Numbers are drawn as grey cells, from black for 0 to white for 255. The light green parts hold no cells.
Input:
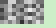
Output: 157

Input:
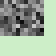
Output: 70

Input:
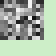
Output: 97

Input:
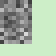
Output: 174

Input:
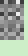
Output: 144

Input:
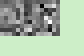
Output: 90

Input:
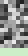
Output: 138
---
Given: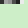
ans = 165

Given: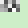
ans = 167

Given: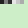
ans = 127

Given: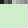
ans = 98

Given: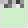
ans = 89

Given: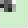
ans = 92
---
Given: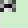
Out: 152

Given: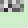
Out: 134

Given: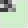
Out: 132

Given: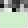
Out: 104

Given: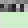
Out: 136

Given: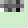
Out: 56

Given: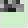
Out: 57
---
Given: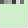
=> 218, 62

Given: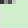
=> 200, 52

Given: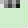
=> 229, 22

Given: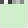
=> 251, 57

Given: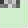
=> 213, 58

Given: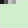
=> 193, 21
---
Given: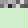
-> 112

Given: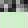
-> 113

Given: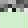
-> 131

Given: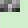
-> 110

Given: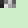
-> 33

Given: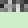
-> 35
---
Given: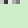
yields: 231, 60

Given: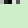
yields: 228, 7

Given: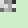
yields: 236, 50

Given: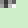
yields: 249, 55

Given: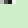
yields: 242, 25

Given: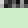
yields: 211, 14

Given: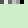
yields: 236, 2

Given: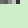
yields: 194, 52
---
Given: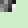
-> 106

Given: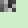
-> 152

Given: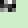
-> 183

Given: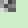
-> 178

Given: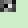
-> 155

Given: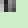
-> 47

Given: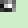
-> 30
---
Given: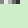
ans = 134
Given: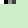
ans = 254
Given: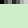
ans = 0
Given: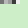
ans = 116
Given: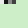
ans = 234
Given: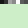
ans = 21
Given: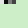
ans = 228
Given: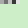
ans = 169
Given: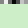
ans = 132
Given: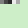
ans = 126
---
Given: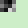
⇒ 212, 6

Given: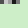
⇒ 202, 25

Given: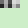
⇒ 217, 37

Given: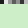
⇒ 230, 27

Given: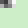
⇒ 249, 61

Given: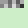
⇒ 216, 50

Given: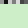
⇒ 217, 20

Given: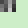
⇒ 199, 43

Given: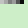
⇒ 194, 11

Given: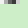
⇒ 241, 58
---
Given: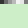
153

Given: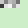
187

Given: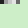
201

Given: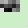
123

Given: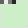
125

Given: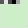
72

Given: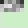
132

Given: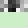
51
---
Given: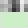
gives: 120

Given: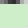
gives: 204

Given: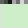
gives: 138

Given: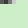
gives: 203

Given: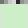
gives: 169

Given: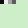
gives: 93
